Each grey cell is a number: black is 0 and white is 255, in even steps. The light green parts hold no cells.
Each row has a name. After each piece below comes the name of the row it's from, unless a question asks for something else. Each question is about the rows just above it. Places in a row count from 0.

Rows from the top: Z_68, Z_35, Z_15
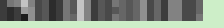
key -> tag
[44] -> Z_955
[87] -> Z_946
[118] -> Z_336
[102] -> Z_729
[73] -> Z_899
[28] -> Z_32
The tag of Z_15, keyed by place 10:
Z_729
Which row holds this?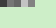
Z_15
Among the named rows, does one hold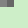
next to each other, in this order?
no
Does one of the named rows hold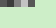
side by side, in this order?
no
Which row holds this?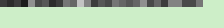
Z_15
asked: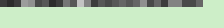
Z_35
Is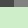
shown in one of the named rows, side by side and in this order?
no

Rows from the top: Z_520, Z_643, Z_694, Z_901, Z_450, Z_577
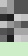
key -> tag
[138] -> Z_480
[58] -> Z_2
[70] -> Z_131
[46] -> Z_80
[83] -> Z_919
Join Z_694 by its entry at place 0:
Z_80
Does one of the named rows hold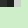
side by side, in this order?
yes

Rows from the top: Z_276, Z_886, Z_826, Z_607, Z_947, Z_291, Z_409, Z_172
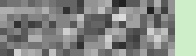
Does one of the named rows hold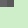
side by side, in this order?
yes
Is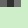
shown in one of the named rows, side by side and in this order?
no
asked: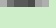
Z_947
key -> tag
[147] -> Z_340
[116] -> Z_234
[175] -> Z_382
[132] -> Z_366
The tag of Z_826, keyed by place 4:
Z_366
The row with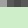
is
Z_947
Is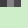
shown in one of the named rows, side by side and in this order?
yes

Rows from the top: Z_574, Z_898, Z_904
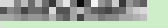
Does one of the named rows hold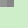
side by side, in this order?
yes
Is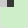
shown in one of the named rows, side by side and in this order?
yes
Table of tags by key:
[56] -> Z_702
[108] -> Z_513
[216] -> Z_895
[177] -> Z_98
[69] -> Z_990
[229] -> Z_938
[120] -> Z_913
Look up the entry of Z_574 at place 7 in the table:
Z_702
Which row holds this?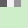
Z_574
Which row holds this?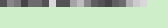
Z_898

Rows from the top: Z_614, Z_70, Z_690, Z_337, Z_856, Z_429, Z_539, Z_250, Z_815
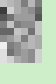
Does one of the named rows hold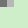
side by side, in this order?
no
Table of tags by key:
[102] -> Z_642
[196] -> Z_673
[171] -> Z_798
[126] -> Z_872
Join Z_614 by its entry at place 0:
Z_673
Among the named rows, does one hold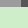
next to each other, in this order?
yes
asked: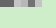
Z_856
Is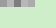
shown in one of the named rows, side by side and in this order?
yes

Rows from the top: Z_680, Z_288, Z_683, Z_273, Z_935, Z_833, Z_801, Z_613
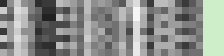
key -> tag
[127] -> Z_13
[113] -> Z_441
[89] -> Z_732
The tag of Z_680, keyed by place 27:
Z_732
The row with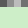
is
Z_801

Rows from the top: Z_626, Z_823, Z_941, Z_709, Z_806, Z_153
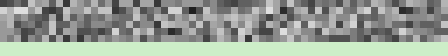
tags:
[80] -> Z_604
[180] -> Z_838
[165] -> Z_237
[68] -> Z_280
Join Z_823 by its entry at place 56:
Z_838
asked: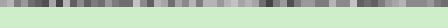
Z_941

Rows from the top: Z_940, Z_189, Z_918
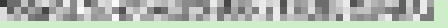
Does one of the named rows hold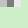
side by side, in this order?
yes
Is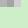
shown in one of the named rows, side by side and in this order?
yes
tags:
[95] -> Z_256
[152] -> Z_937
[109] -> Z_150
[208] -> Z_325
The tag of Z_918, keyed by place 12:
Z_325
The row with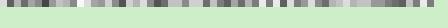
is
Z_189

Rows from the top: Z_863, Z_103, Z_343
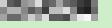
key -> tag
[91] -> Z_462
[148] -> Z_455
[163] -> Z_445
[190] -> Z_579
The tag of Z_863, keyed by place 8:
Z_445
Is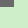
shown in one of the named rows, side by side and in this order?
yes
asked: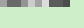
Z_343
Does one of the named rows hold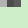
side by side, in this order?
no

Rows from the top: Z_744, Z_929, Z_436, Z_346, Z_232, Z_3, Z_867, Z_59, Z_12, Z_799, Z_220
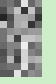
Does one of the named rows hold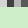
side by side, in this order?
no
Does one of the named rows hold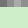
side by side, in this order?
no
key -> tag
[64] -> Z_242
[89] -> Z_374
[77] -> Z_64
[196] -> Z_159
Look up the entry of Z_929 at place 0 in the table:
Z_64
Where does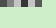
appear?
Z_929
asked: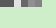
Z_220
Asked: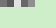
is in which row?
Z_744

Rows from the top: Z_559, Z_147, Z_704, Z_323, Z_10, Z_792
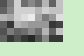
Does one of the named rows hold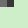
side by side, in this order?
no
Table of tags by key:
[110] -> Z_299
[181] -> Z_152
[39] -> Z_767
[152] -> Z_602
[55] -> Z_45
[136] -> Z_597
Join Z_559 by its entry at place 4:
Z_597
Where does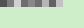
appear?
Z_559

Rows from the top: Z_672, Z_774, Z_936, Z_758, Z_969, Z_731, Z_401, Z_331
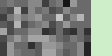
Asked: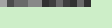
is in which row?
Z_969
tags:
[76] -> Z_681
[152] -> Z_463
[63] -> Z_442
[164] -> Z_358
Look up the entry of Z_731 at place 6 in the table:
Z_358

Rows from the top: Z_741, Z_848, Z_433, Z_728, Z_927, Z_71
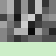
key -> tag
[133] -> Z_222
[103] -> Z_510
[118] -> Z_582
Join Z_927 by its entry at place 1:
Z_510
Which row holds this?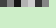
Z_433
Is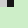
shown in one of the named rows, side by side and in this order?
no

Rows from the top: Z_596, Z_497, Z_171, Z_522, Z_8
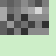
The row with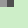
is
Z_522
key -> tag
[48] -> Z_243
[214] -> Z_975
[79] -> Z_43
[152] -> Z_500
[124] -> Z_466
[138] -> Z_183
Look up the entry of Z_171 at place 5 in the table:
Z_183
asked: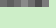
Z_596
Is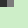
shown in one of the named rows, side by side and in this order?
no
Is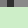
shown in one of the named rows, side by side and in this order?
yes
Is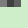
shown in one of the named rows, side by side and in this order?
no

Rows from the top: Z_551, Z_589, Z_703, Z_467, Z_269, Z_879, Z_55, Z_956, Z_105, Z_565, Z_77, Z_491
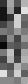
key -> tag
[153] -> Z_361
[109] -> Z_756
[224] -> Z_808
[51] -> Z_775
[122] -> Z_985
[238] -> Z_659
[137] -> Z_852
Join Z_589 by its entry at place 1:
Z_361
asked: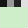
Z_589
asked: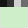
Z_703
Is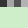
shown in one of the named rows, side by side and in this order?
yes

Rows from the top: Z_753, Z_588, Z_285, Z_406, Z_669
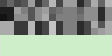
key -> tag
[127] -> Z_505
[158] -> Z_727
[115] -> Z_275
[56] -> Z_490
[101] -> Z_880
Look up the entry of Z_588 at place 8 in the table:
Z_275
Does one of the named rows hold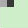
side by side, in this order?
yes
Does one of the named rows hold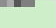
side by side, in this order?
yes
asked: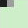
Z_588
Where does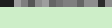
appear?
Z_588
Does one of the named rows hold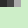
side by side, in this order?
yes

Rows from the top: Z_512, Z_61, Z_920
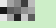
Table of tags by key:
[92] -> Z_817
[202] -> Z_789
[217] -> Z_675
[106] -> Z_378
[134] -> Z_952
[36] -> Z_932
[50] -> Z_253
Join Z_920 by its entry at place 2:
Z_932
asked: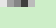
Z_512

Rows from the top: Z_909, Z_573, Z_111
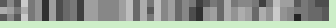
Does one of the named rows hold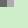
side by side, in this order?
yes
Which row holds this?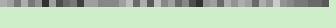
Z_573
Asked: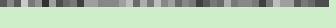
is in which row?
Z_909
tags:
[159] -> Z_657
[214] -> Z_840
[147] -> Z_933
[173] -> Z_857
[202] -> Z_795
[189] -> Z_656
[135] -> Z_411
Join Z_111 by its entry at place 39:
Z_795
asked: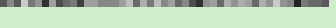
Z_111
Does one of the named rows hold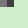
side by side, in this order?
yes

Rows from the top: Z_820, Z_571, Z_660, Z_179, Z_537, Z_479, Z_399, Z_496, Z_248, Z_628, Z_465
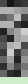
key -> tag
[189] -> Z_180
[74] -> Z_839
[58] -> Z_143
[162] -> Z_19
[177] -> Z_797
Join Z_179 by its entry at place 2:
Z_143
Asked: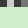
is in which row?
Z_496
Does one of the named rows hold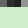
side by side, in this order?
yes

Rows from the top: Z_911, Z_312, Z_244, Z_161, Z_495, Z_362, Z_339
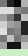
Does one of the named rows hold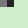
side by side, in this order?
yes
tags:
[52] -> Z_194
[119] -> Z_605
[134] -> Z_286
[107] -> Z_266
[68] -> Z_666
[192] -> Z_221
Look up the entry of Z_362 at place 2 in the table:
Z_605

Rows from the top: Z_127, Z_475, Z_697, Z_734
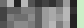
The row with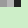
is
Z_697
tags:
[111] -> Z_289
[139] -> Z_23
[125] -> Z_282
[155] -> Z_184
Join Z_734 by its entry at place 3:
Z_23
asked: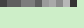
Z_475
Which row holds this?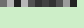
Z_127
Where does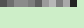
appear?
Z_734

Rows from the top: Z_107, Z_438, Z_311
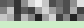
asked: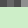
Z_107
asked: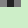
Z_311

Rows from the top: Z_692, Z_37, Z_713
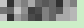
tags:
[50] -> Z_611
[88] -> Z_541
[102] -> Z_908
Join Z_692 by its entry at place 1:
Z_611
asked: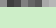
Z_37
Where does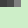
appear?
Z_37
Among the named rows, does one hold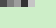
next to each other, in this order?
no

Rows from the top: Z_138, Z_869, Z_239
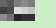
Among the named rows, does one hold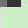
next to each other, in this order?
no
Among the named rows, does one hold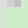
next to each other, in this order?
yes

